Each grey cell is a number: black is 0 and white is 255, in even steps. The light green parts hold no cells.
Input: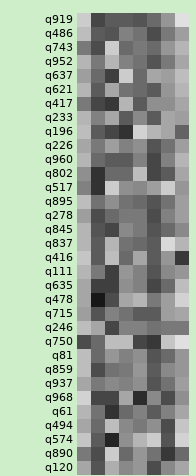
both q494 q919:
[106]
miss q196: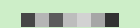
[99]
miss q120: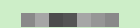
[174]
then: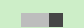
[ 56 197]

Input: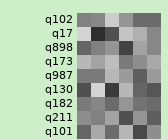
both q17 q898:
[135]
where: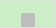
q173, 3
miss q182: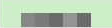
[115]
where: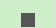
q130, 6

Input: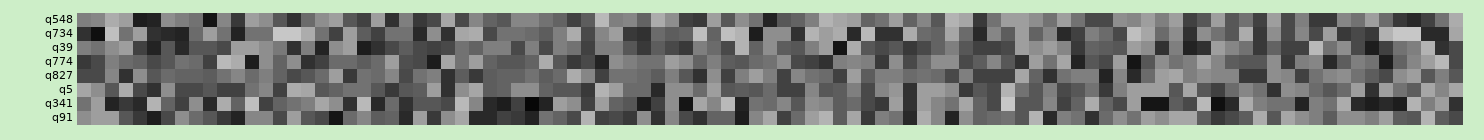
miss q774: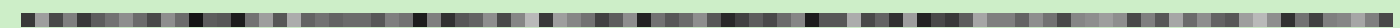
[79]
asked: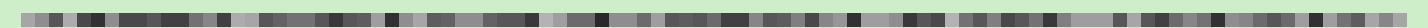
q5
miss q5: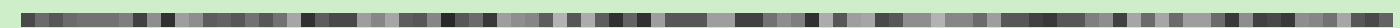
[150]
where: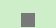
q39, 15

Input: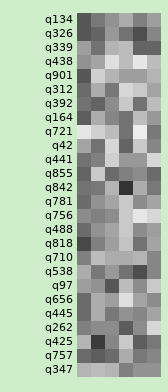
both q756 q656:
[140]
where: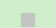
q818, 4
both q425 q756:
[201]
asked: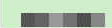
q326
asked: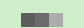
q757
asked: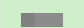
q262

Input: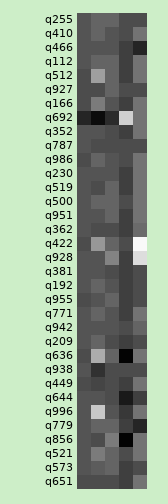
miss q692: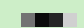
[43]
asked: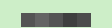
q192
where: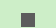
q573, 2

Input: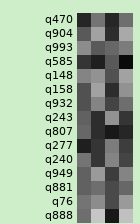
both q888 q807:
[24]
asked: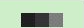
q277

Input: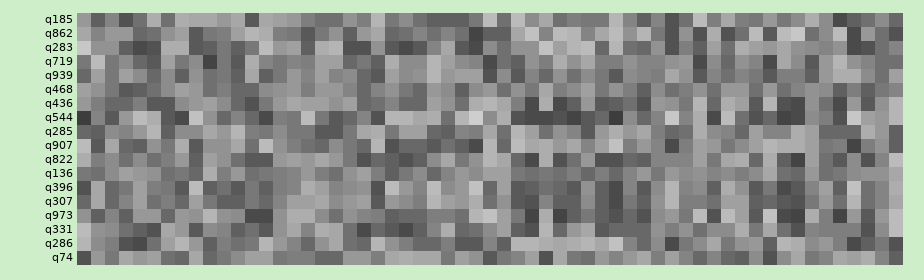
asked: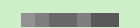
q286
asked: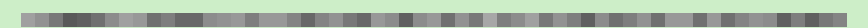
q468

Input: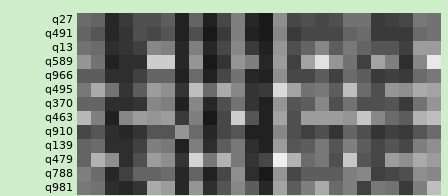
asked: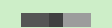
q13
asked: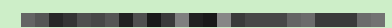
q491

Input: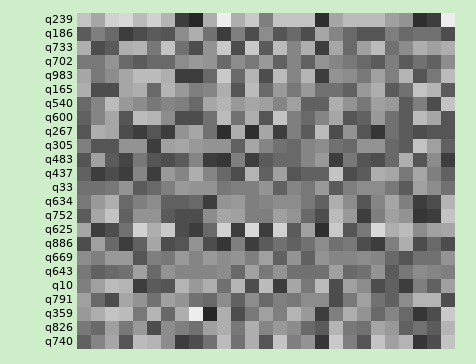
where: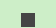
q483, 4
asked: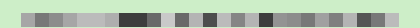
q983
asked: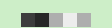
q239

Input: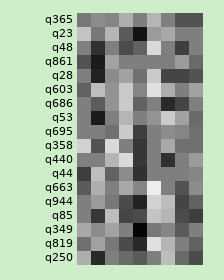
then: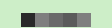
[189 106]
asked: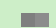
q695
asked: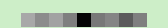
q349

